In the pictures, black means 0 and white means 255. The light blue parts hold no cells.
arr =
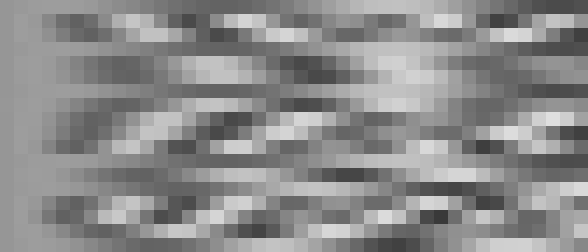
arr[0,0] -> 150
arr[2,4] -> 125
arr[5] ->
[150, 155, 157, 154, 147, 135, 121, 109, 100, 98, 106, 121, 139, 162, 182, 193, 193, 179, 158, 132, 107, 86, 73, 77, 97, 124, 152, 179, 200, 209, 203, 185, 161, 137, 117, 103, 101, 106, 119, 133, 143, 146]
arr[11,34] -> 140
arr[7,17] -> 164
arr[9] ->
[150, 157, 155, 144, 124, 105, 97, 111, 136, 167, 195, 193, 165, 127, 92, 73, 87, 124, 165, 204, 212, 188, 151, 120, 101, 105, 123, 143, 152, 145, 126, 109, 108, 128, 161, 203, 220, 205, 162, 116, 76, 64]
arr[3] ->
[150, 153, 156, 156, 157, 156, 153, 146, 140, 135, 128, 120, 112, 107, 101, 100, 99, 101, 108, 114, 123, 135, 146, 157, 168, 181, 189, 192, 193, 191, 185, 175, 162, 148, 134, 119, 107, 93, 83, 77, 76, 79]
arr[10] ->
[150, 157, 152, 132, 107, 97, 114, 147, 184, 196, 167, 122, 83, 78, 112, 162, 205, 206, 170, 127, 101, 106, 130, 147, 145, 126, 105, 111, 145, 188, 216, 200, 151, 97, 62, 80, 124, 171, 197, 176, 138, 106]
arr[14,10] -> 169
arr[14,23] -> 145
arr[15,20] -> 133
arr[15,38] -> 103
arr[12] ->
[150, 155, 157, 156, 150, 140, 128, 116, 106, 99, 98, 107, 120, 137, 156, 175, 190, 194, 189, 171, 150, 129, 107, 85, 70, 70, 88, 113, 142, 167, 188, 203, 213, 213, 187, 160, 136, 120, 107, 101, 103, 110]
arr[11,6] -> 154
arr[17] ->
[150, 154, 157, 156, 153, 146, 136, 126, 116, 106, 99, 100, 103, 113, 125, 142, 161, 175, 189, 195, 191, 180, 164, 145, 125, 104, 83, 70, 65, 76, 101, 126, 145, 166, 191, 207, 208, 209, 196, 175, 155, 135]
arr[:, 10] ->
[127, 180, 193, 128, 113, 106, 127, 112, 176, 195, 167, 128, 98, 108, 169, 117, 151, 99]
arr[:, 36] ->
[104, 76, 218, 107, 115, 101, 104, 112, 134, 220, 124, 112, 136, 127, 114, 132, 111, 208]
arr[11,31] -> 179
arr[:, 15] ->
[99, 139, 74, 100, 194, 193, 99, 195, 97, 73, 162, 100, 175, 114, 157, 213, 138, 142]
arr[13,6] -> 144
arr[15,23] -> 113
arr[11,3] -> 156
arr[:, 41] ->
[80, 149, 64, 79, 134, 146, 81, 138, 162, 64, 106, 77, 110, 217, 112, 168, 197, 135]
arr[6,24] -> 171
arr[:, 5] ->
[156, 97, 105, 156, 131, 135, 156, 132, 111, 105, 97, 156, 140, 151, 97, 103, 118, 146]
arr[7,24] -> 124
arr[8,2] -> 156
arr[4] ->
[150, 156, 157, 154, 145, 131, 117, 105, 98, 101, 113, 131, 152, 177, 193, 194, 183, 160, 135, 107, 84, 73, 81, 102, 130, 160, 189, 206, 208, 195, 175, 150, 125, 107, 101, 104, 115, 130, 143, 148, 146, 134]
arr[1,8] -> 175

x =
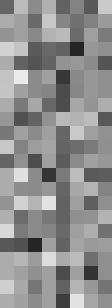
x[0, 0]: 101
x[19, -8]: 172
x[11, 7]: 151
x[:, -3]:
[131, 113, 107, 37, 152, 137, 135, 167, 179, 201, 109, 138, 189, 167, 159, 143, 159, 164, 187, 159, 180, 226]
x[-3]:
[172, 160, 144, 160, 76, 159, 51, 143]
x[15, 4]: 98
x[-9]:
[172, 141, 139, 151, 102, 167, 180, 131]
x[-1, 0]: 172
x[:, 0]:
[101, 172, 148, 210, 172, 196, 197, 172, 150, 119, 199, 100, 172, 172, 147, 175, 216, 88, 172, 172, 207, 172]
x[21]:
[172, 160, 139, 160, 61, 226, 166, 143]
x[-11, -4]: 91
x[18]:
[172, 182, 156, 221, 170, 187, 111, 143]
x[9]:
[119, 160, 139, 160, 102, 201, 159, 145]
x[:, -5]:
[177, 199, 178, 105, 99, 160, 133, 103, 146, 160, 165, 160, 53, 151, 226, 120, 133, 160, 221, 160, 160, 160]
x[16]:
[216, 123, 139, 133, 105, 159, 174, 113]
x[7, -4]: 77
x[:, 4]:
[98, 134, 186, 98, 147, 55, 76, 77, 185, 102, 100, 91, 123, 102, 98, 98, 105, 98, 170, 76, 98, 61]
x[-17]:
[196, 235, 139, 160, 55, 137, 151, 143]
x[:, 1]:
[187, 160, 160, 196, 98, 235, 160, 121, 81, 160, 131, 145, 223, 141, 210, 108, 123, 81, 182, 160, 169, 160]
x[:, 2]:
[139, 105, 137, 90, 84, 139, 139, 167, 99, 139, 157, 77, 139, 139, 180, 139, 139, 37, 156, 144, 117, 139]
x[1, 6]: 129
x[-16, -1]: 143
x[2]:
[148, 160, 137, 178, 186, 107, 159, 123]

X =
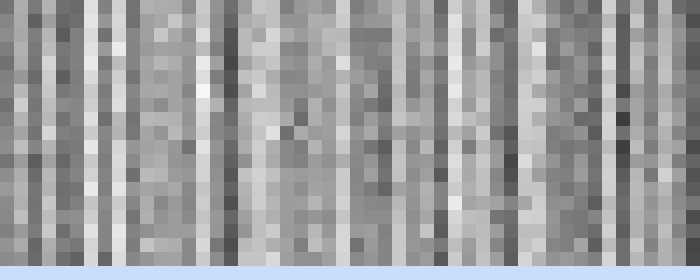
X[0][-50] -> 116
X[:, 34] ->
[195, 191, 193, 205, 170, 184, 184, 198, 176, 203, 184, 201, 192, 192, 171, 186, 188, 190, 194]
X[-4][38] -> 206
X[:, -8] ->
[99, 117, 121, 101, 119, 103, 114, 95, 109, 91, 115, 111, 117, 111, 93, 133, 109, 95, 128]
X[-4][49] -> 76
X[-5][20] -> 156
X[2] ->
[140, 168, 126, 181, 92, 128, 219, 114, 211, 134, 159, 198, 169, 147, 221, 143, 83, 185, 166, 214, 171, 156, 168, 185, 184, 124, 122, 121, 186, 158, 167, 127, 217, 138, 193, 108, 120, 197, 177, 123, 135, 126, 121, 212, 94, 159, 131, 181, 148, 103]
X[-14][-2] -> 146
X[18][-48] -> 106
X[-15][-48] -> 117
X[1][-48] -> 96
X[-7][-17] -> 169
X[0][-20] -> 175
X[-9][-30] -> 136
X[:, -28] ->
[159, 173, 168, 162, 172, 166, 152, 176, 173, 155, 179, 156, 159, 163, 181, 150, 183, 189, 144]
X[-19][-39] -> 172
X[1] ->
[134, 170, 96, 158, 102, 110, 228, 150, 215, 113, 159, 167, 198, 164, 195, 141, 101, 172, 181, 192, 148, 148, 173, 171, 203, 140, 150, 152, 191, 144, 166, 116, 225, 163, 191, 146, 103, 200, 205, 155, 127, 110, 117, 183, 91, 196, 118, 174, 136, 79]
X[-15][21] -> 142
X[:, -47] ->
[179, 158, 181, 188, 212, 204, 199, 189, 184, 214, 180, 161, 184, 179, 199, 187, 200, 174, 169]
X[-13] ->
[132, 184, 123, 199, 120, 128, 202, 123, 216, 135, 167, 169, 163, 135, 246, 150, 78, 164, 217, 186, 145, 144, 152, 157, 199, 139, 165, 108, 183, 122, 157, 111, 232, 167, 184, 135, 107, 204, 169, 143, 133, 121, 114, 210, 74, 155, 131, 170, 130, 115]
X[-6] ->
[154, 180, 117, 179, 111, 117, 233, 128, 227, 150, 164, 159, 168, 137, 197, 148, 99, 179, 204, 173, 156, 143, 163, 160, 202, 136, 124, 102, 162, 150, 177, 131, 202, 176, 192, 139, 93, 197, 197, 135, 117, 133, 111, 207, 102, 185, 157, 183, 135, 91]
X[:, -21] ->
[149, 144, 158, 139, 128, 123, 122, 150, 177, 145, 136, 149, 141, 150, 147, 143, 150, 151, 143]
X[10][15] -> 147
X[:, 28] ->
[181, 191, 186, 190, 193, 197, 183, 189, 196, 160, 189, 195, 193, 162, 184, 191, 201, 201, 201]
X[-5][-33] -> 175
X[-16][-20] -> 174
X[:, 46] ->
[110, 118, 131, 146, 124, 130, 131, 135, 121, 140, 124, 149, 120, 157, 148, 155, 143, 131, 150]
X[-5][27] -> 134
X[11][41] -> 151
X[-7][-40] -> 186
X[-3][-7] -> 208
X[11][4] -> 104
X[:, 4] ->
[112, 102, 92, 119, 115, 95, 120, 138, 115, 127, 118, 104, 117, 111, 113, 139, 111, 129, 111]
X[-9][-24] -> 118

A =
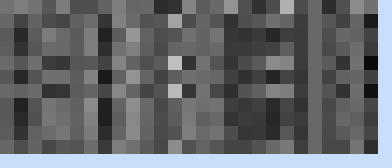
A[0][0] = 114
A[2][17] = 51
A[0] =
[114, 126, 115, 87, 125, 79, 79, 99, 127, 102, 103, 45, 50, 132, 92, 105, 147, 80, 48, 77, 175, 77, 104, 45, 81, 139, 113]
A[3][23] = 74
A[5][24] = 98
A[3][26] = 60
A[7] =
[89, 34, 84, 117, 107, 97, 138, 33, 101, 142, 105, 73, 95, 119, 111, 114, 63, 57, 64, 42, 71, 51, 104, 73, 96, 105, 71]
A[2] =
[90, 41, 92, 124, 106, 91, 125, 34, 93, 150, 98, 78, 84, 113, 99, 116, 55, 51, 58, 39, 62, 60, 104, 78, 103, 99, 67]
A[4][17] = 75
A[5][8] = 98
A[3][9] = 128
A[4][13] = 51
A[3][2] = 87
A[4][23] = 91
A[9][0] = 92
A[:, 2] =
[115, 99, 92, 87, 111, 84, 107, 84, 81, 98, 99]
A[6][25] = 109
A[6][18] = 97
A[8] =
[89, 42, 81, 119, 110, 99, 129, 32, 94, 136, 102, 76, 92, 122, 97, 104, 52, 60, 58, 39, 66, 60, 104, 76, 103, 96, 62]
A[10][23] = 72
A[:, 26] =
[113, 27, 67, 60, 11, 64, 17, 71, 62, 71, 46]
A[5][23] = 67
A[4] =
[106, 87, 111, 61, 55, 86, 89, 66, 132, 99, 80, 91, 191, 51, 115, 85, 53, 75, 91, 139, 132, 60, 104, 91, 51, 113, 11]
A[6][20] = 126
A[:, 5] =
[79, 97, 91, 93, 86, 93, 92, 97, 99, 96, 84]
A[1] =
[103, 68, 99, 76, 70, 97, 108, 53, 129, 106, 83, 87, 163, 77, 101, 85, 50, 79, 87, 111, 101, 61, 104, 87, 67, 101, 27]
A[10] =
[103, 78, 99, 72, 87, 84, 109, 58, 126, 112, 91, 72, 140, 82, 100, 86, 68, 69, 83, 104, 120, 62, 104, 72, 72, 116, 46]
